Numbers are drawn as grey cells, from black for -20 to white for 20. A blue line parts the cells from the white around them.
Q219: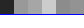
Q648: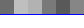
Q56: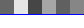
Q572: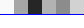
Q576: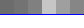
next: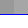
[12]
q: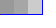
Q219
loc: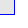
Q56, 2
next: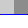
[3]
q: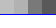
Q648

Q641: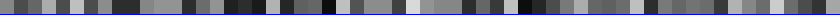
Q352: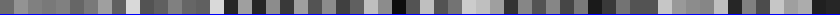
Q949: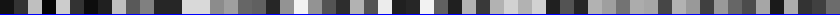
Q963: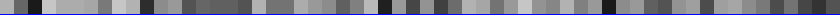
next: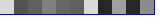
[-11]
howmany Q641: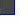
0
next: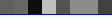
[14]
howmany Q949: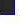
5
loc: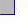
Q963, 27
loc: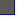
Q949, 10
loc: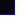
Q949, 4

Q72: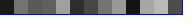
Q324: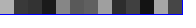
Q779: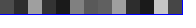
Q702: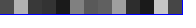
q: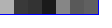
Q324
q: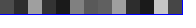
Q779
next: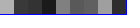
[-16]
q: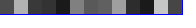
Q702
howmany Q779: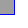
2

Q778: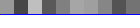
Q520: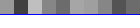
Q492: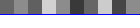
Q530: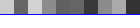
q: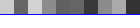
Q530
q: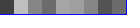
Q520
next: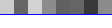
[7]
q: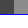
Q492
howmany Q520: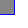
2
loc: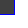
Q520, 2

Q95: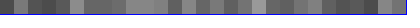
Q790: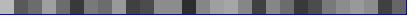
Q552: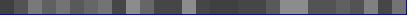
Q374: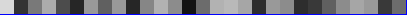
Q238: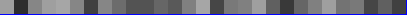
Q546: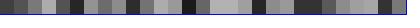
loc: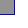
Q546, 7
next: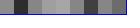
[-11]
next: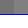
[-5]
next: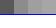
[-12]
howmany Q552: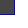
7
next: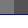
[-8]

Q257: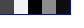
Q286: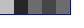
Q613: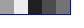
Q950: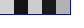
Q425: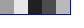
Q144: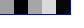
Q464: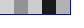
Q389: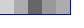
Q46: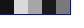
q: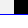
Q257
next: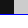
[-16]
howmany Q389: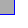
2
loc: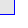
Q425, 2
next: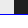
[-8]
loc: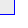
Q613, 2

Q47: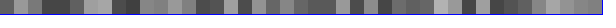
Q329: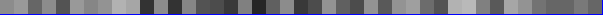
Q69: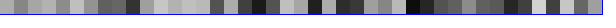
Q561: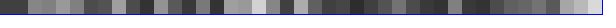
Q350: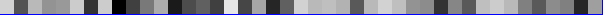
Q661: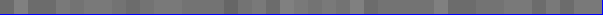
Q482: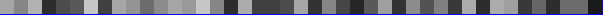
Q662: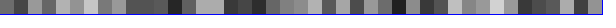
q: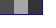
Q482
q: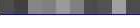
Q47

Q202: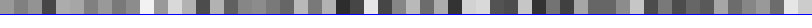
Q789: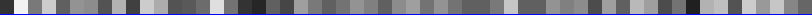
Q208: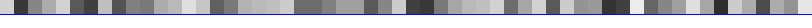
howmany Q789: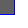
9
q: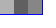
Q202
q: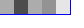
Q208
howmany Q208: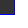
1
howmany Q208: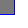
3
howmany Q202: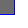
3

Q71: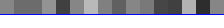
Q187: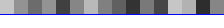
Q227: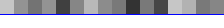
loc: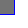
Q227, 3
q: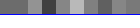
Q71
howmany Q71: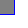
1
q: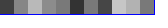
Q227

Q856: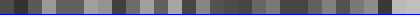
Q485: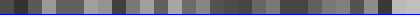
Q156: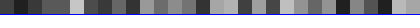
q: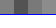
Q856
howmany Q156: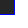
0
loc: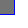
Q156, 14

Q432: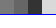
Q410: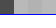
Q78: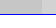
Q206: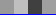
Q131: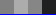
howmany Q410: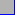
1
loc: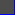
Q410, 1
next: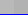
[9]
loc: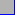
Q410, 3
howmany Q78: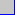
3

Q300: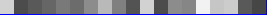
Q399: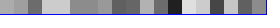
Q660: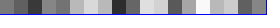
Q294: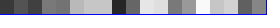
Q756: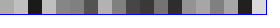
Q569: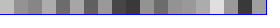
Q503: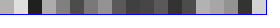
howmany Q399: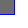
2
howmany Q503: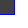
1

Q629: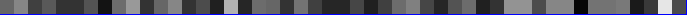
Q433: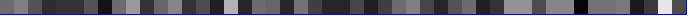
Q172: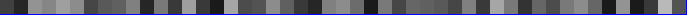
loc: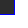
Q433, 4
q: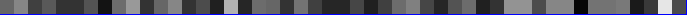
Q629

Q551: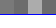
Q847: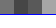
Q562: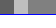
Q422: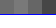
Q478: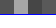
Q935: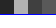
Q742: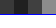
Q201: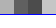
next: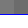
[7]
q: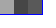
Q478

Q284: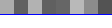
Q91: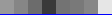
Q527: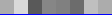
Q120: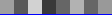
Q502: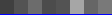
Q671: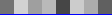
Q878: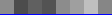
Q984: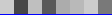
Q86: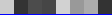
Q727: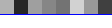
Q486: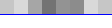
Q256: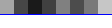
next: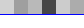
[-5]
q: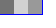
Q727
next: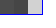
[4]

